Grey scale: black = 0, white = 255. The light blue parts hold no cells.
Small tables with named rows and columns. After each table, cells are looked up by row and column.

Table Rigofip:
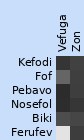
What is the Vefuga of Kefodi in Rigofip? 53
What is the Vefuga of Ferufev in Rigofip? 227
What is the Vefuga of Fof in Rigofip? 101
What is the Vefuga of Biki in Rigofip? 77
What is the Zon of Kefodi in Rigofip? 65
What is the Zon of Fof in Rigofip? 63
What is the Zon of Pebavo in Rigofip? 62
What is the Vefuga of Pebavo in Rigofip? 44
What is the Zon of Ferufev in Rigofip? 61
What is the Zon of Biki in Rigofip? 70

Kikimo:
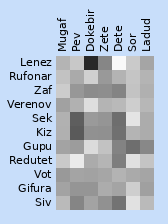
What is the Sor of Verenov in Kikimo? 206
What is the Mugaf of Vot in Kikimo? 153
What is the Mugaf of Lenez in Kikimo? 180
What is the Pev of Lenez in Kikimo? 200
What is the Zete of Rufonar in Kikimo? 153
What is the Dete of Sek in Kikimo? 110
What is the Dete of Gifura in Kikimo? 164
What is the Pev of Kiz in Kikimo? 90
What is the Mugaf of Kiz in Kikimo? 176
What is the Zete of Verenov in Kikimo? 180
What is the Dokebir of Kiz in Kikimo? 145
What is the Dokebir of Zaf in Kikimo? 140
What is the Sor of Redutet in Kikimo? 224
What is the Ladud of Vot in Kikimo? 165
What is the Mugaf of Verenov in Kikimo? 161
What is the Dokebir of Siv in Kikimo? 163
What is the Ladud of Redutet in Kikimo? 196
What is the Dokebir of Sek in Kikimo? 154
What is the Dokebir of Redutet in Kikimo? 171
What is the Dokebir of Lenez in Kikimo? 40

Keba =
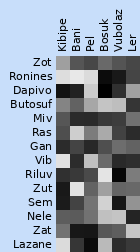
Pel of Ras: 124
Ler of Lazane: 57
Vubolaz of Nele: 196
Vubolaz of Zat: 94
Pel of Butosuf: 167
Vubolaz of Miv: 61
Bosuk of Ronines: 12
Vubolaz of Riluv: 7
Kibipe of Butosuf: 132
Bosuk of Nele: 192
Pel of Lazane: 11
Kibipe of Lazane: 219
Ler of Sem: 147
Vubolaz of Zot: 84
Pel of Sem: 116
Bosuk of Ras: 170
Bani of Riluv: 57
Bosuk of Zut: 160
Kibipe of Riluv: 48
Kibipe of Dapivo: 18
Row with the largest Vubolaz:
Nele

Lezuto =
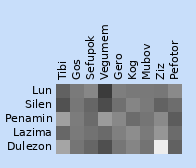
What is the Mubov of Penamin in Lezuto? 117
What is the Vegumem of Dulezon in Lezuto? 79
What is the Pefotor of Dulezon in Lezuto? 97
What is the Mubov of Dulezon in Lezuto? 115
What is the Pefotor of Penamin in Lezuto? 92
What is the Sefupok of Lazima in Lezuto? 114
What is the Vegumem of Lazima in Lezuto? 106
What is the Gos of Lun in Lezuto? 122
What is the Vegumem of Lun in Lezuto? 59
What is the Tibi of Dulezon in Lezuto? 165
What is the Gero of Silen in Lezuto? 112
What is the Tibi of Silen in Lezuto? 81
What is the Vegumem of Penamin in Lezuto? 155
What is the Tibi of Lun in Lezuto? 97
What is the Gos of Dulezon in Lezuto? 117
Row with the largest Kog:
Lazima

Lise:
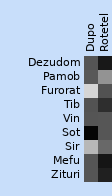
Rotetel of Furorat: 82
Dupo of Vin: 85
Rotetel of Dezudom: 24
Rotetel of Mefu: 21
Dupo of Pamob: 88
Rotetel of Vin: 86

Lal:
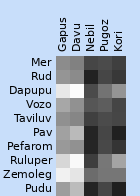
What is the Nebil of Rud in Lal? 34
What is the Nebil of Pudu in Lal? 36
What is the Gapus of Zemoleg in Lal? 241
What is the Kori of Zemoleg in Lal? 118
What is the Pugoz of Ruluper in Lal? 119
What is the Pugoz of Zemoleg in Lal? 118
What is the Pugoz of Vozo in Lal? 93
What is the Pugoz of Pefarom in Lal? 72
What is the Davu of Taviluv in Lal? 134
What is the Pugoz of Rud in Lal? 70
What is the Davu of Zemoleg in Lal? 229
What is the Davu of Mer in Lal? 129
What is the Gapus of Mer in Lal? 140
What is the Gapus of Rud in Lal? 149
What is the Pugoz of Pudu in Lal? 70
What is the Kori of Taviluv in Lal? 70
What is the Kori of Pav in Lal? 32
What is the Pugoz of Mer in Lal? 75
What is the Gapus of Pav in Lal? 161
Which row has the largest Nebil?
Zemoleg

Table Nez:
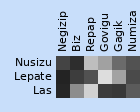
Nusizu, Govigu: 161
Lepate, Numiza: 74
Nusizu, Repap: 190
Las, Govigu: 60
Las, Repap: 209
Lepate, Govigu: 221
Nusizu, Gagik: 107
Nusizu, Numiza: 82
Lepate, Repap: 81
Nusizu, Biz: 45
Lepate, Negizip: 35
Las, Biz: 141
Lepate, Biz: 61

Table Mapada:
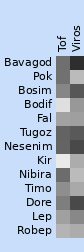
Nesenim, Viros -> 73
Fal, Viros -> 159
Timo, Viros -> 169
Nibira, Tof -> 108
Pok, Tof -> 113
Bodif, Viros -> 152
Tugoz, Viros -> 89
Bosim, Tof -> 134
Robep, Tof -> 180
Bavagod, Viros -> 46
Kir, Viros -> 172
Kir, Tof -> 234
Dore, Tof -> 126
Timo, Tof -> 142
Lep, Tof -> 160
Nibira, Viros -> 187
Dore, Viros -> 73
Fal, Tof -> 162
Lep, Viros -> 136
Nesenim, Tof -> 100
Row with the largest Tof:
Kir

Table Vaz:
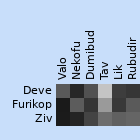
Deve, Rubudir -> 54
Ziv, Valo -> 27
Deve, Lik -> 61
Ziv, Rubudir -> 101
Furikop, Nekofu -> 92
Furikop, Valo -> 26
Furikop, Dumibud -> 53
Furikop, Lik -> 56
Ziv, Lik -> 96
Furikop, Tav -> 154
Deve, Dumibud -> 81

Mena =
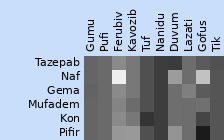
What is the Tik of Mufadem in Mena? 85
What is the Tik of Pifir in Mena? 85
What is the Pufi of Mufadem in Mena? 106
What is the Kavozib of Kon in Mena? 120
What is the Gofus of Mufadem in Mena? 112
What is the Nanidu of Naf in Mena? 61
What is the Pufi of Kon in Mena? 106
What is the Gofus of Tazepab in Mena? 91
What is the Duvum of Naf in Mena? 156
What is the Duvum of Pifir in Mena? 148
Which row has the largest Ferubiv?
Naf

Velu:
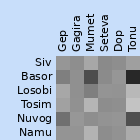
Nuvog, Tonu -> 79
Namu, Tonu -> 171
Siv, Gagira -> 142
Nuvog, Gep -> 112
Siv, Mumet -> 167
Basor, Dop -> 150
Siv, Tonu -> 159
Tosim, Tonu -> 195
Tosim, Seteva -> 141
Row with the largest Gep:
Losobi

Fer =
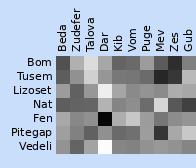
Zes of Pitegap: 168
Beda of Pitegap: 159
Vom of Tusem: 118
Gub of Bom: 128
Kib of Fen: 173
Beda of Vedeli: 147
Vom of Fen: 199
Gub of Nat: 65
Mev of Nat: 214
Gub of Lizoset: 167
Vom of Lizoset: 138

